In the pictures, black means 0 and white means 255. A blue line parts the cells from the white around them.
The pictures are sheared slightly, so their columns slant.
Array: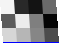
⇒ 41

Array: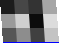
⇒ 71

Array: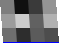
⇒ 16

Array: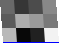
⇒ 54

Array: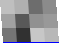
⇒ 176

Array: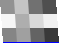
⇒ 196
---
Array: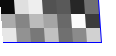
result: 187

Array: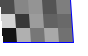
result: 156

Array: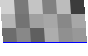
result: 160

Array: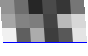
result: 125

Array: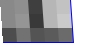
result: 57

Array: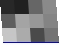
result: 151

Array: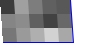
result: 96
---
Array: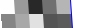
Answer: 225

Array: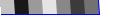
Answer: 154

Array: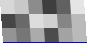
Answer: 171

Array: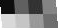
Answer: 153

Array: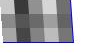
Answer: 131

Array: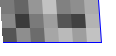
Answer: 108

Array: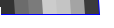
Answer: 123

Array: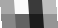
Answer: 28

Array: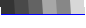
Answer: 99

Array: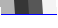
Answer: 87
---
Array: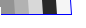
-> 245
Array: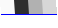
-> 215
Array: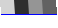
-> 98
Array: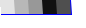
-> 79
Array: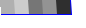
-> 47
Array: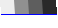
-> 41
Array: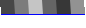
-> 146
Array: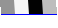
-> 189
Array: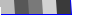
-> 58
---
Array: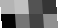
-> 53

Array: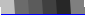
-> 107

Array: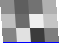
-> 197

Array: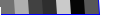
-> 65

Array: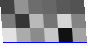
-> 171

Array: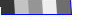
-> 53
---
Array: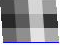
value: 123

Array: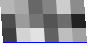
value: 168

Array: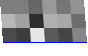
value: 126

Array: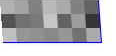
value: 164

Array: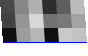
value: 134

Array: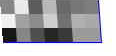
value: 233
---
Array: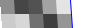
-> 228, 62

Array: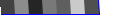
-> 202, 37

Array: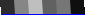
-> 191, 15

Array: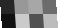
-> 203, 17

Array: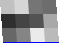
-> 235, 47

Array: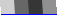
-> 207, 54

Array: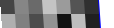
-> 196, 18

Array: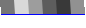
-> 217, 57
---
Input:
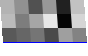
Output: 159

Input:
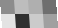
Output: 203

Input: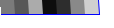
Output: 137

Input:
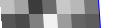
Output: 101

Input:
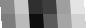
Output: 166

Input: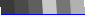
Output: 117

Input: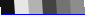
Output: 115

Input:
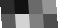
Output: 128

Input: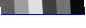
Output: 116

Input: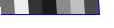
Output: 191
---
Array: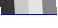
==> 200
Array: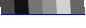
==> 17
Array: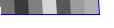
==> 59
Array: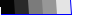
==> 41
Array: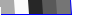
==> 251
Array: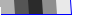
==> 85
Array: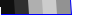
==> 47
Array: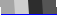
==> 207
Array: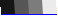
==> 86
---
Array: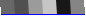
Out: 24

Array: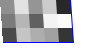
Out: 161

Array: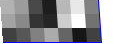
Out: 22

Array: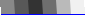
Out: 186

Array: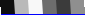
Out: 59

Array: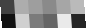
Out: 234

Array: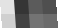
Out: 115

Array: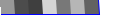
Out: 182

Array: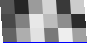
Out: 238
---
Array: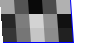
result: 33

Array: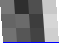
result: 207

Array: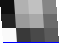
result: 91

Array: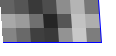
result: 125

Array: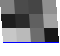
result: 24

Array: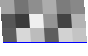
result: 196

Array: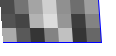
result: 103

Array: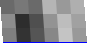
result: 153

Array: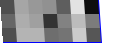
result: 86

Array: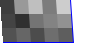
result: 94
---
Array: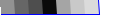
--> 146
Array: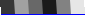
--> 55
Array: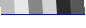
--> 189
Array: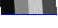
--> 11
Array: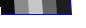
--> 11
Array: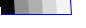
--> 7
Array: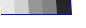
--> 232
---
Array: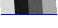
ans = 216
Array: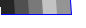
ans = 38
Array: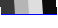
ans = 56
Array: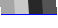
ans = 166
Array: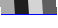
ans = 170
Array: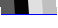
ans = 90
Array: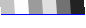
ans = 195
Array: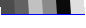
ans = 76
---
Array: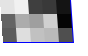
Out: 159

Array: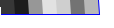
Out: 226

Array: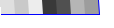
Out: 57

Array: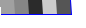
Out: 43

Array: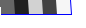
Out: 210

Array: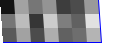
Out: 204

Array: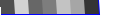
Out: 125

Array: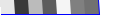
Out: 92

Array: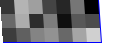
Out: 125

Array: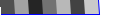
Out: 114
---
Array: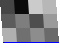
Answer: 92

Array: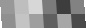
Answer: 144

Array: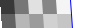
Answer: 98

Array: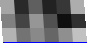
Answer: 129

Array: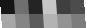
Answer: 167

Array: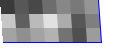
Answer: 199

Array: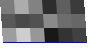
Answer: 89

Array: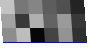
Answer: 162

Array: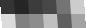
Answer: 219
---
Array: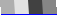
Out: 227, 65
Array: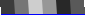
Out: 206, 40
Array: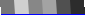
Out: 208, 44
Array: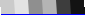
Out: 227, 19
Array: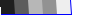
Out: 238, 31
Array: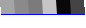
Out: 198, 8
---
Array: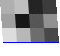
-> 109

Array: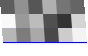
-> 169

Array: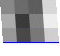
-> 120

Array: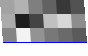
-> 147

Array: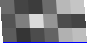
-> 76

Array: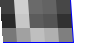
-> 191
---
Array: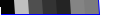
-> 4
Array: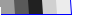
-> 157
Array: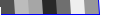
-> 82
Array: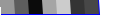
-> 152
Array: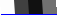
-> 253
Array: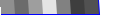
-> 143
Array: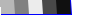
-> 183
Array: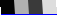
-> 4
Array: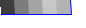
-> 61
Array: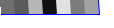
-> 111
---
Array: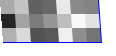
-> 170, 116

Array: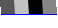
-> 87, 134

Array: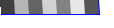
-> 64, 85

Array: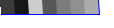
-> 59, 172

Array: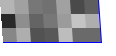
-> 181, 106

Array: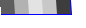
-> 94, 61

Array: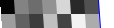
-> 4, 172

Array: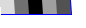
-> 219, 82
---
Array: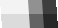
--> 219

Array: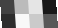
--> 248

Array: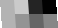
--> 148

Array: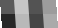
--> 185

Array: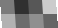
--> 108

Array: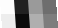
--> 11
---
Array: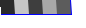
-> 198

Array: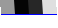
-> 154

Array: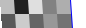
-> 204

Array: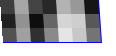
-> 138

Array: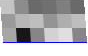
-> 134

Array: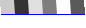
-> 224

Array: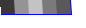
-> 148

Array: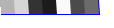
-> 27

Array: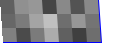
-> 172

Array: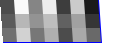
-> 175
